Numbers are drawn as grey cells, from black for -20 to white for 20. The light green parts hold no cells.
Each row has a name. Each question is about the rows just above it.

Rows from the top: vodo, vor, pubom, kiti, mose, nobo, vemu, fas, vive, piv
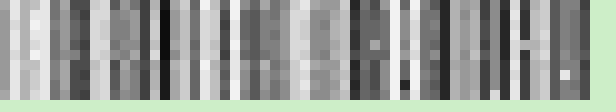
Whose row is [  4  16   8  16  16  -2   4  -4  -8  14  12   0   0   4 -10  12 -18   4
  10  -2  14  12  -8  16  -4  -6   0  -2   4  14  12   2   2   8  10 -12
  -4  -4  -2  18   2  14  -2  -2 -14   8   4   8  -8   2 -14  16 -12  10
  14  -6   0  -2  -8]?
kiti
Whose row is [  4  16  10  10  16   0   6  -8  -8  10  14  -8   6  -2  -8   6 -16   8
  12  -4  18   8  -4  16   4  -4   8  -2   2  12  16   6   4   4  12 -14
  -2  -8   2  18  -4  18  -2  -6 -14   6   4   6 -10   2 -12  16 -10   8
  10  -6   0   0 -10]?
vemu

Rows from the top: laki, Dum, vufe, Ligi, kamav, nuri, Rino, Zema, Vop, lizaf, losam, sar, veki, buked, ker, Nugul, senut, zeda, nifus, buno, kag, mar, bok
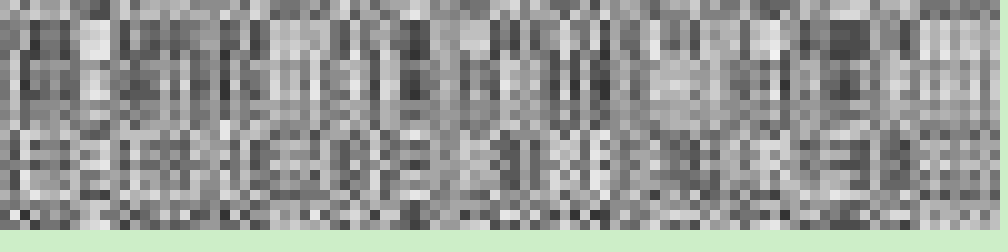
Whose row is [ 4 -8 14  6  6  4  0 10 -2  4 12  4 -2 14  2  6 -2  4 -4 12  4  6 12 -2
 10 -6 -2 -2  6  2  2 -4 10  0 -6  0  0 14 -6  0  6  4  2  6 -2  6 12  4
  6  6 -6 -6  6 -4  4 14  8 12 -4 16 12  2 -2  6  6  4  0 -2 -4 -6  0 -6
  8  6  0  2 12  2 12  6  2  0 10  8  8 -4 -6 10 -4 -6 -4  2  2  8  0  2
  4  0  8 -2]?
Nugul
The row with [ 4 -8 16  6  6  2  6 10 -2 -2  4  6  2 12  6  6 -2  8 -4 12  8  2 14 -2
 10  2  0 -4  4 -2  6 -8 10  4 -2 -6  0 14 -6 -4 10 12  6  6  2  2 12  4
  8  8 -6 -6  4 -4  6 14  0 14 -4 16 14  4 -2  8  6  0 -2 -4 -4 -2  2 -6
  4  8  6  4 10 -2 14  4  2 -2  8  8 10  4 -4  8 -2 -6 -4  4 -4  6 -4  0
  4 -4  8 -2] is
zeda
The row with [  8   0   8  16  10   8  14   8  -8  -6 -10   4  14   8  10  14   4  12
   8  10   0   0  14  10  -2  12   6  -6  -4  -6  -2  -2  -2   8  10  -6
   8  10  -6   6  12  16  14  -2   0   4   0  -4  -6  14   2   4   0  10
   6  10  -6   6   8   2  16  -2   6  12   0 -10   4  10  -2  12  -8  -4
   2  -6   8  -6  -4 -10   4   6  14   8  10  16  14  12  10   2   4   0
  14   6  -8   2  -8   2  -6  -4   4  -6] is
buno
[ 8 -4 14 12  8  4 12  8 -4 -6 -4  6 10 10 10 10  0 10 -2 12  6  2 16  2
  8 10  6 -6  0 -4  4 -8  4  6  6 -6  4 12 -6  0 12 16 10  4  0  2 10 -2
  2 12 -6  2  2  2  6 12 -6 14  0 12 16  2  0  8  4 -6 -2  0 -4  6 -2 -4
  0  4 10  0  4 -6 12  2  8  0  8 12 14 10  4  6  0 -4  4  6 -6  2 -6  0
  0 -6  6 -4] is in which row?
buked
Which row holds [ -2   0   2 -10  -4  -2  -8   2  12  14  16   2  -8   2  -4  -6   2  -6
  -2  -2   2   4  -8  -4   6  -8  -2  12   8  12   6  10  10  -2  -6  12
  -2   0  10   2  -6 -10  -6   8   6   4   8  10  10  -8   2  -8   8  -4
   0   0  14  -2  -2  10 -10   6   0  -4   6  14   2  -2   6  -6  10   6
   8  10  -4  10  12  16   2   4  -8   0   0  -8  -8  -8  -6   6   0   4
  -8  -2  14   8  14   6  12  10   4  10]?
vufe
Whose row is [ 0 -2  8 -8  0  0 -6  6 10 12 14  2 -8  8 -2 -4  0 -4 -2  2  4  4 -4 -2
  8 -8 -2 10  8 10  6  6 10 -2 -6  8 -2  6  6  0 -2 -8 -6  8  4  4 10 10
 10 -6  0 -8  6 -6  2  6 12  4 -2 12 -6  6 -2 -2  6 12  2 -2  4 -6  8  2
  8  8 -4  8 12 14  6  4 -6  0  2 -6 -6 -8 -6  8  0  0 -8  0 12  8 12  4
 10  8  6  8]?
Ligi
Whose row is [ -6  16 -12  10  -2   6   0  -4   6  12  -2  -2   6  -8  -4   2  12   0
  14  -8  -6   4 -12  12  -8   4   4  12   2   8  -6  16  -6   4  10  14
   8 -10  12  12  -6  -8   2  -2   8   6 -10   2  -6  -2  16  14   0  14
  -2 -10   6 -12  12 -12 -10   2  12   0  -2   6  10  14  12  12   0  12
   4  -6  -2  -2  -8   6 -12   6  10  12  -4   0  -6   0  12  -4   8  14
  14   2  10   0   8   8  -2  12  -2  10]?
mar

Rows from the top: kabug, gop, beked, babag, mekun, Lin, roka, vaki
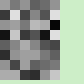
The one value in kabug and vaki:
[3]
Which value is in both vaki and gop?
[-11]
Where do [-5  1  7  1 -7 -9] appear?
mekun
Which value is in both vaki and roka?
[3]
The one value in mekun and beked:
[7]

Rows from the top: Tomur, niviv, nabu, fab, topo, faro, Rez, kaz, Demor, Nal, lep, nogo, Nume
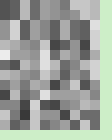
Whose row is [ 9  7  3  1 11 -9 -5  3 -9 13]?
topo
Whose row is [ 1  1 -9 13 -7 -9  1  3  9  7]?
lep
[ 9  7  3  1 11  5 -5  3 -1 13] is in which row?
kaz
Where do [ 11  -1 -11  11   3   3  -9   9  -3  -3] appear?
nogo

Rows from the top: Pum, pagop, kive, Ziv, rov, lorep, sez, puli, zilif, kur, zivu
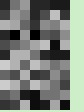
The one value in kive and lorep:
[8]
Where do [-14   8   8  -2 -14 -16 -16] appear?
lorep

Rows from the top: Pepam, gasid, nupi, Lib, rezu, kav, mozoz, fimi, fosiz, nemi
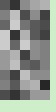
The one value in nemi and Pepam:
[-12]
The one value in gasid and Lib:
[-10]
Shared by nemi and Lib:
[-12]
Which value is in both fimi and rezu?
[2]

